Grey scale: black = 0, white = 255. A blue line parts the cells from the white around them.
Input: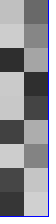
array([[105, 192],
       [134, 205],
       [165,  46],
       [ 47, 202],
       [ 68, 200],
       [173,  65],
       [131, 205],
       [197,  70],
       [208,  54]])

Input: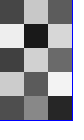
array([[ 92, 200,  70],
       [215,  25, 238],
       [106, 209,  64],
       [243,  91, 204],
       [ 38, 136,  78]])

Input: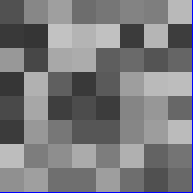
array([[185, 126, 131, 118, 109, 159, 135,  81],
       [ 61, 181,  59, 193, 180, 194,  53,  57],
       [101,  84, 106,  94, 172, 168,  71, 152],
       [189, 186, 158,  90,  57,  95, 177,  54],
       [103, 151, 133,  60,  76,  62, 167,  73],
       [187, 157, 134,  86,  86, 119, 152,  59],
       [116,  99, 176, 125, 171, 142, 125, 189],
       [104,  80, 110, 158, 111, 111, 159, 144]])

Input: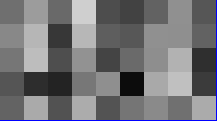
array([[ 86, 144,  98,  66,  77, 207, 105, 156, 111],
       [ 98, 143, 144,  87,  94, 183,  55, 182, 136],
       [ 47, 178, 142, 106,  68, 146,  78, 189, 118],
       [ 59, 192, 169,  12, 143, 119,  35,  45,  85],
       [171, 112, 138, 117,  83, 172,  82, 170,  99]])

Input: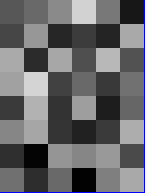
array([[ 23, 120, 210, 138, 105,  87],
       [169,  36,  60,  38, 151,  70],
       [ 82, 184,  79, 167,  43, 170],
       [113,  57, 105,  65, 212, 161],
       [102,  29, 158,  51, 178,  58],
       [173,  58,  33,  52, 166, 134],
       [ 74, 153, 134, 149,   4,  47],
       [169, 127,   2, 105,  45, 112]])

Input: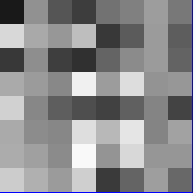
array([[120, 157, 128, 114,  61,  85, 145,  25],
       [ 93, 155,  91,  56, 190, 151, 169, 216],
       [ 99, 155, 139, 100,  48,  62, 142,  56],
       [151, 147, 221, 156, 240, 136, 155, 170],
       [ 67, 132,  96,  65,  78,  94, 135, 209],
       [162, 132, 229, 184, 222, 135, 140, 170],
       [150, 150, 216, 148, 249, 139, 160, 172],
       [104, 158, 100,  58, 207, 155, 176, 204]])

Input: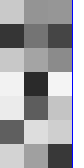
array([[150, 148, 201],
       [ 69, 116,  53],
       [139, 164, 200],
       [244,  42, 242],
       [196,  93, 235],
       [207, 221,  95],
       [ 56, 160, 211]])
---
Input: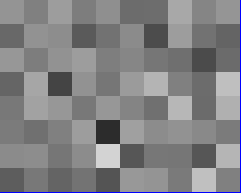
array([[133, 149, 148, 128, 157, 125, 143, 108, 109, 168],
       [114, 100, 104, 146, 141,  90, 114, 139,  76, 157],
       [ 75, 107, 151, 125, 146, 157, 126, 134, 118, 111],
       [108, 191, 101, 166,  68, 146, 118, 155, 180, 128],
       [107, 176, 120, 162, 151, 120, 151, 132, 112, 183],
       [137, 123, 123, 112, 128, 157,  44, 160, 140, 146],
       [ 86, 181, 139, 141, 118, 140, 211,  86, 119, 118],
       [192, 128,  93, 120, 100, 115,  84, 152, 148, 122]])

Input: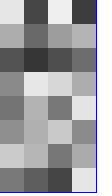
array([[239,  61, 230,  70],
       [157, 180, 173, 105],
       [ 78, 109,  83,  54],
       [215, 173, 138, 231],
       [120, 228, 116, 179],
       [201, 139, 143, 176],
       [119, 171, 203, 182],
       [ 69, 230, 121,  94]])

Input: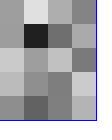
array([[174, 132, 158, 224],
       [111, 170, 157,  32],
       [193, 122, 202, 158],
       [126, 203, 187, 143],
       [127, 180, 142,  98]])

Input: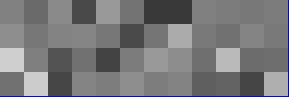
array([[120, 124, 129, 106, 138,  73, 153, 115,  57,  57, 128, 124],
       [132, 121, 142, 119, 131, 133, 119,  74, 117, 171, 121, 113],
       [108, 110, 207, 127,  83, 113,  67, 124, 153, 141, 111, 186],
       [ 69, 175, 113, 204,  70, 132, 125, 142, 125, 131,  95,  99]])

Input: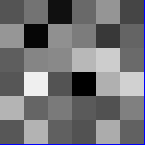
array([[149,  69,  84, 115,  16, 105],
       [ 56, 100, 150,   6, 144, 124],
       [205, 106,  94, 133, 137, 184],
       [176, 209,  86, 239,  83,   0],
       [ 81, 128, 180, 101, 122,  90],
       [172,  97,  87, 179,  96,  82]])

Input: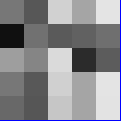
array([[165, 228, 119,  87, 209],
       [ 97, 111,  16, 113,  90],
       [ 43,  92, 158, 133, 218],
       [165, 228, 119,  88, 208],
       [165, 227, 104,  86, 198]])

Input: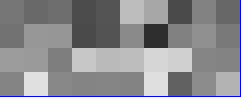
array([[130, 103, 118, 105, 110,  76,  84, 189, 167,  74],
       [144, 121, 114, 151, 150,  74,  83, 138,  46, 129],
       [133, 131, 156, 154, 126, 199, 186, 189, 214, 208],
       [140, 179, 132, 224, 136, 132, 133, 131, 223,  97]])
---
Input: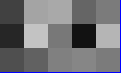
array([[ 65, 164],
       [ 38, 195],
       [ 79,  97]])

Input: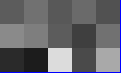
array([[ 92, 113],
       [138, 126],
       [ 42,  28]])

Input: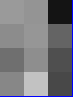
array([[154, 148],
       [140, 150],
       [111, 142]])

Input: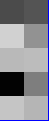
array([[ 75,  84],
       [209, 146],
       [185, 188]])

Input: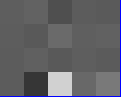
array([[94, 98],
       [93, 89],
       [92, 96]])

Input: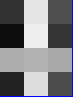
array([[ 50, 229],
       [ 12, 237],
       [173, 178]])
